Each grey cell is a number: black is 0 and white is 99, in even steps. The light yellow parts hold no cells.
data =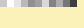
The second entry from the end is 46
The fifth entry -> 56

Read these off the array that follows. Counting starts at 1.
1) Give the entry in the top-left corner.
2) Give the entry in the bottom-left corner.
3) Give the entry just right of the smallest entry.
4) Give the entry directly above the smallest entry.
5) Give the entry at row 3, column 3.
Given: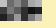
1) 75
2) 13
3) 13
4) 65
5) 59

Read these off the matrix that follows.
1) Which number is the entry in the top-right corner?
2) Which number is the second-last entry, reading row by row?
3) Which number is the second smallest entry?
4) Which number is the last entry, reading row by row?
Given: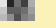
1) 67
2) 49
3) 25
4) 55

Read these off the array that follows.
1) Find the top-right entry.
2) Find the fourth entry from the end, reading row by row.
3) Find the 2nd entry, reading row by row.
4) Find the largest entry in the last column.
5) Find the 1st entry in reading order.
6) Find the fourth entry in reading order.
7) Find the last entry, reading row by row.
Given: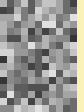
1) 26
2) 48
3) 36
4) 87
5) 70
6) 76
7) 42

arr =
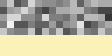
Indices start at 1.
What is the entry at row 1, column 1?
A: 55
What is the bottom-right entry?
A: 55
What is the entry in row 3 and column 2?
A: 83
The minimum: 21
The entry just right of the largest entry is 33
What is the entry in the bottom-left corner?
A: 77
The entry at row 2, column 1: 33
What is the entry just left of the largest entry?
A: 49
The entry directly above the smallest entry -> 27
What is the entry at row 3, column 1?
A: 61
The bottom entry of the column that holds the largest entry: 55
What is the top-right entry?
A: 66
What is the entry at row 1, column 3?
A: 33
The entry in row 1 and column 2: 77
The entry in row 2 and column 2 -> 61

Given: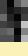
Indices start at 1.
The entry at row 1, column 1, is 25
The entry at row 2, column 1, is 25
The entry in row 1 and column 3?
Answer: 36
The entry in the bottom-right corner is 71

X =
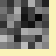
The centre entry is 13
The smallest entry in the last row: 24
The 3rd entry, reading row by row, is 45
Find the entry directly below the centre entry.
67
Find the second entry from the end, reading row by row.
62
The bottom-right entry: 51
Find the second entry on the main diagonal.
30
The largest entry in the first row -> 67
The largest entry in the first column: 73
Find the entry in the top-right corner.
13
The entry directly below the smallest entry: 35
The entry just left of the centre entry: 30
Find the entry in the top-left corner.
35
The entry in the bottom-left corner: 51
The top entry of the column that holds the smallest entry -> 35

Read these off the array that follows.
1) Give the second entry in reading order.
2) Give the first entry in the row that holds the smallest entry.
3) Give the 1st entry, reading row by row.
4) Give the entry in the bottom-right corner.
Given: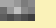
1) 65
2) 36
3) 65
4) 24

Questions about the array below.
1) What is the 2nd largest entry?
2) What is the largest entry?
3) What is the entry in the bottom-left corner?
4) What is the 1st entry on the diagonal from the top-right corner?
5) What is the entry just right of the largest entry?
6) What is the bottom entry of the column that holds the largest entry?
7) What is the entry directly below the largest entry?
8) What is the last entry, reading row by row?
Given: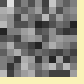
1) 77
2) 87
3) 72
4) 49
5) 31
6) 25
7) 72
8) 61

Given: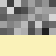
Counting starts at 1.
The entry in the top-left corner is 78
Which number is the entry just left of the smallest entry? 51
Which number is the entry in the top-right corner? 30
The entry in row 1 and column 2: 24
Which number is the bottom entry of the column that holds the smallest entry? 12
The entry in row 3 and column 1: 36
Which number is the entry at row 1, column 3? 78
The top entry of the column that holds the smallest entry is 57
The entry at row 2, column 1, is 41
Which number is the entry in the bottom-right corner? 67
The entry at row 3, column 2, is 46

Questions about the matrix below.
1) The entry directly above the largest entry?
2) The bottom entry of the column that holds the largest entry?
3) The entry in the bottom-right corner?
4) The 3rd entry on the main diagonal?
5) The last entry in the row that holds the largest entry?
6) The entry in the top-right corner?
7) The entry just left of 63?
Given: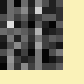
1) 42
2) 53
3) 36
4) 25
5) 36
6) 31
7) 13

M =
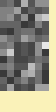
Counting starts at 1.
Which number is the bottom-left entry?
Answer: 33
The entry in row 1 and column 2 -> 44
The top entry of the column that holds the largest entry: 56
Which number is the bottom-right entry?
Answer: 62
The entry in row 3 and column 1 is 50
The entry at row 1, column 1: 39
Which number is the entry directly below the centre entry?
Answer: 33
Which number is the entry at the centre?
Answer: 33
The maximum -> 90
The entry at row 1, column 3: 27
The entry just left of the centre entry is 27
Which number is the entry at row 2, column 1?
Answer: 50
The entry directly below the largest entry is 22
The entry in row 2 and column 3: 62
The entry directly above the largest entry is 44
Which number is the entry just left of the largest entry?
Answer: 56

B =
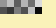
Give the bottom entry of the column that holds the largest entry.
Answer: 4
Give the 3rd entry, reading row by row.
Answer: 37
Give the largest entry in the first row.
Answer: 85
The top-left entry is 58

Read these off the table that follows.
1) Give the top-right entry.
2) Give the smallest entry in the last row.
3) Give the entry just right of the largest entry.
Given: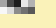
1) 69
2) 34
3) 85

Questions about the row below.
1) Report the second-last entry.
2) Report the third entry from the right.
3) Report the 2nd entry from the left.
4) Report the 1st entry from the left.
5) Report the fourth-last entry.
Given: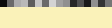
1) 20
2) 56
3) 41
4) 4
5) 10
